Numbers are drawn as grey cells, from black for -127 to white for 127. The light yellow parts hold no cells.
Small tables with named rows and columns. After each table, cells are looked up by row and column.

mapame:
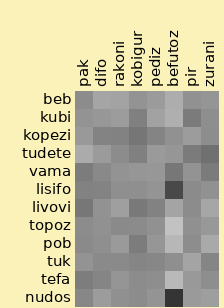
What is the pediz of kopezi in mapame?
4
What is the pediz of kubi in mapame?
34
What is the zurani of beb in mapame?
21
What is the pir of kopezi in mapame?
28
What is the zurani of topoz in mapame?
24
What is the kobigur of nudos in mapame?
12
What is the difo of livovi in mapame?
18
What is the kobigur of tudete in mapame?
0
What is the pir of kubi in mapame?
-4
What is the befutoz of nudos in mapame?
-75
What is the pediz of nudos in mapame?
20
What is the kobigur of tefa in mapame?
12
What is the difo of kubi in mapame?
23
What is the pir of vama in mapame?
19

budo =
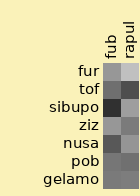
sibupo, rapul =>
30
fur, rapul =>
64
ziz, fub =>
23
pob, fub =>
-9
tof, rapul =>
-49
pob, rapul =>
-15
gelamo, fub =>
-5
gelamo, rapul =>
-2
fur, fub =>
23
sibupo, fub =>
-79
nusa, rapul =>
21
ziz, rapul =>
-4
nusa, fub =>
-39
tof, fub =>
-16

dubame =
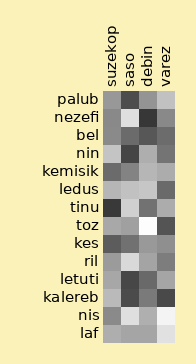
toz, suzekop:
40
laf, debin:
37
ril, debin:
36
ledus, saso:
65
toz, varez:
-43
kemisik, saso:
3
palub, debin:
20
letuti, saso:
-56
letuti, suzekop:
39
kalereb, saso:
-52
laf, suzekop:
46
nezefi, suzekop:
9
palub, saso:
-50
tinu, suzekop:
-70
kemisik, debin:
54
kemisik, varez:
44
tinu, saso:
80
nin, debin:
46

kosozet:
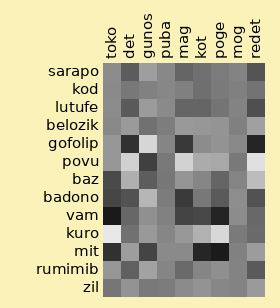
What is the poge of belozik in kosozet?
20
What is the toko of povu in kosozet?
22
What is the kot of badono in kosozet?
-7
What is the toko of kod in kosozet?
10
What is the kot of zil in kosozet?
19
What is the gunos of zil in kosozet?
-6
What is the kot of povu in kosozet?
43
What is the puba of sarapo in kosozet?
8
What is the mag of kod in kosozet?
0
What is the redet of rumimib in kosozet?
-37
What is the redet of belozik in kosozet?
32
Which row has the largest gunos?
gofolip

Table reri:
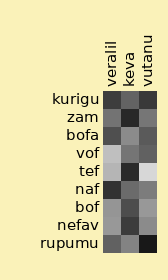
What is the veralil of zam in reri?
-12
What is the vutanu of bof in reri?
24
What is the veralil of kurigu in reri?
-66
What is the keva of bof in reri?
-50
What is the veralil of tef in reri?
53
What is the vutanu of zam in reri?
-9
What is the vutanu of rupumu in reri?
-103
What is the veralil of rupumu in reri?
-30
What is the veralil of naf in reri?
-77
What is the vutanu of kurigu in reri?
-70
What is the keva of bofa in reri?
11
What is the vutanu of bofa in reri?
-37
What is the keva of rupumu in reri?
3
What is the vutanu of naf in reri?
-3
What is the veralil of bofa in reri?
-48
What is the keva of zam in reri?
-87
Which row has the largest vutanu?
tef

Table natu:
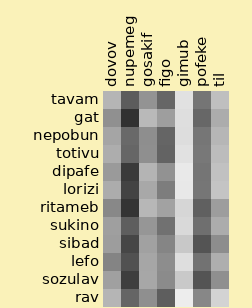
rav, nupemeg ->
-26
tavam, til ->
63
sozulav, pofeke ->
-43
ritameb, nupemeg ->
-75
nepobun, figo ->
-26
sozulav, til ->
15
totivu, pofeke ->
-7
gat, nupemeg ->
-78
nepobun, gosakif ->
14
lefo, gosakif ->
38
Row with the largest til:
rav

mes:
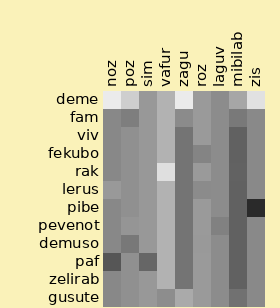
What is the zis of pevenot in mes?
9
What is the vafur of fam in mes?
50
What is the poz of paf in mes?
16
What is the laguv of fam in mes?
12
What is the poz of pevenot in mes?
21
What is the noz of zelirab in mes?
8
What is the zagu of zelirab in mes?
-11
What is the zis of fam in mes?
9
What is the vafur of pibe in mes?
50

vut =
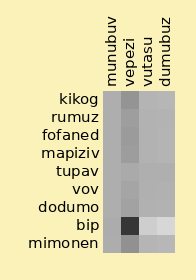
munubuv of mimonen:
45
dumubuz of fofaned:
52
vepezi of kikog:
20
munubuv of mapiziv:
46
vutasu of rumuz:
50
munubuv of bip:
44
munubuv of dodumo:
46
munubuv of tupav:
46
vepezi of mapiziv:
29
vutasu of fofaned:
50
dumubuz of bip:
87
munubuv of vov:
46
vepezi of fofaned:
27
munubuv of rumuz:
46

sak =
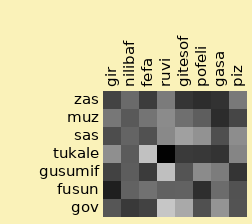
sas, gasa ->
-48
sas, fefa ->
-46
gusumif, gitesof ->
-43
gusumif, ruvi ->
63
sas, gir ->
-50
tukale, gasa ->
-76
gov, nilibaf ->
-70
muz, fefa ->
-11
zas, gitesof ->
-74
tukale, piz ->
5
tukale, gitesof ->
-69
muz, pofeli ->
-33
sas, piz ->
13
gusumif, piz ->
-75
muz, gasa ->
-83

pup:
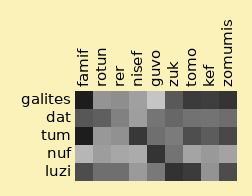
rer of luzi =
-16
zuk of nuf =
-12
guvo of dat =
-10
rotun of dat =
-32
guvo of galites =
69
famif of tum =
-98
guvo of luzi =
-6
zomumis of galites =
-75
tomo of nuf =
36
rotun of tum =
24
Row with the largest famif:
nuf

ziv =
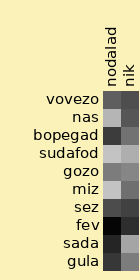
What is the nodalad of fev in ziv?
-122
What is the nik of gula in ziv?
-3
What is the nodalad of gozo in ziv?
-3
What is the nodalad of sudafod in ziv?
67
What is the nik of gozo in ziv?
6
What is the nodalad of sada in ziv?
-90
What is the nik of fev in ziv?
-81
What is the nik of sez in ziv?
-62
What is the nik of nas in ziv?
-41
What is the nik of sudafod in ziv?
46
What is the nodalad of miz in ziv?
67
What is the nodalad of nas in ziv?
53
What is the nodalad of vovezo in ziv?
-32
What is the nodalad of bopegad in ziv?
-67
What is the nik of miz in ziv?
-16
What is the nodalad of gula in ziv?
-72
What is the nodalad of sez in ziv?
-51
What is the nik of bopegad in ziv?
-13
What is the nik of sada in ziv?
37

